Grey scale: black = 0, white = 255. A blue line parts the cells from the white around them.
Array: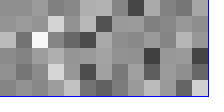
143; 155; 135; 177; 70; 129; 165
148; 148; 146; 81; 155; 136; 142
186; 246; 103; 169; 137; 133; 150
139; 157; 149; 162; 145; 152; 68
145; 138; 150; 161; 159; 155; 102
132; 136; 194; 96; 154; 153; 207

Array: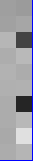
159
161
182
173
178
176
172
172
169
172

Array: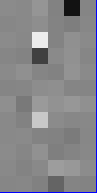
139; 149; 18
135; 142; 126
139; 236; 144
134; 64; 145
138; 133; 147
133; 141; 133
143; 154; 151
137; 200; 135
137; 131; 123
139; 145; 132
137; 137; 152
134; 129; 132

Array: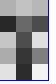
177; 183
40; 76
198; 223
172; 127
226; 242

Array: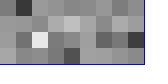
124; 154; 135; 151; 141
153; 139; 191; 138; 157
156; 232; 137; 101; 62
167; 141; 81; 159; 138

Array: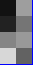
18
34
133
215

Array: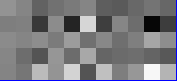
147; 98; 122; 94; 104; 103
126; 56; 36; 62; 109; 61
139; 141; 156; 136; 127; 141
134; 84; 108; 101; 110; 88
132; 187; 211; 192; 151; 180

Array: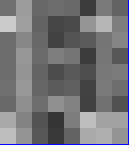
111; 103; 106; 122
203; 99; 74; 182
108; 104; 84; 116
109; 107; 117; 119
109; 101; 89; 120
111; 102; 96; 122
105; 110; 130; 114
168; 83; 125; 162
189; 88; 99; 175
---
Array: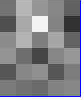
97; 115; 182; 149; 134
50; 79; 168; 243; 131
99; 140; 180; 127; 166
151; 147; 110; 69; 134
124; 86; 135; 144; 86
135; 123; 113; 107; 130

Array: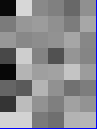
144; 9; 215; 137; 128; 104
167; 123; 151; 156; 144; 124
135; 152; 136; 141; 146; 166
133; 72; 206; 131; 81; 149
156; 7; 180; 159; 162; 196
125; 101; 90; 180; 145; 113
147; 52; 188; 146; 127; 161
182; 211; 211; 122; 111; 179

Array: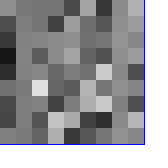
177; 142; 120; 116; 117; 75; 164; 55; 139
155; 77; 126; 117; 64; 158; 110; 86; 142
135; 56; 129; 133; 140; 142; 111; 119; 148
156; 22; 132; 92; 140; 163; 99; 81; 142
77; 45; 130; 134; 103; 124; 113; 203; 136
133; 114; 122; 224; 102; 90; 180; 119; 144
80; 73; 127; 129; 66; 124; 173; 201; 128
181; 69; 127; 84; 195; 170; 64; 47; 138
134; 128; 121; 100; 175; 57; 88; 119; 146

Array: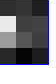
30; 46; 52
67; 234; 63
62; 155; 85
29; 40; 4

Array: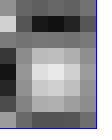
114; 145; 102; 95; 103; 97
86; 209; 85; 24; 17; 35
121; 123; 115; 119; 118; 114
143; 55; 140; 187; 190; 175
156; 20; 150; 223; 233; 208
147; 38; 145; 201; 208; 191
141; 76; 131; 173; 176; 158
110; 156; 105; 83; 83; 85

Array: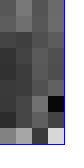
106; 87; 120; 84
107; 93; 111; 87
92; 68; 63; 80
80; 51; 67; 90
78; 49; 60; 88
97; 58; 60; 81
8; 57; 70; 113
67; 44; 70; 95
215; 130; 166; 58

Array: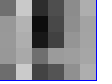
174; 111; 201; 45; 78; 140
163; 152; 179; 13; 72; 142
164; 153; 174; 23; 65; 149
166; 152; 169; 111; 155; 158
174; 109; 203; 67; 84; 144
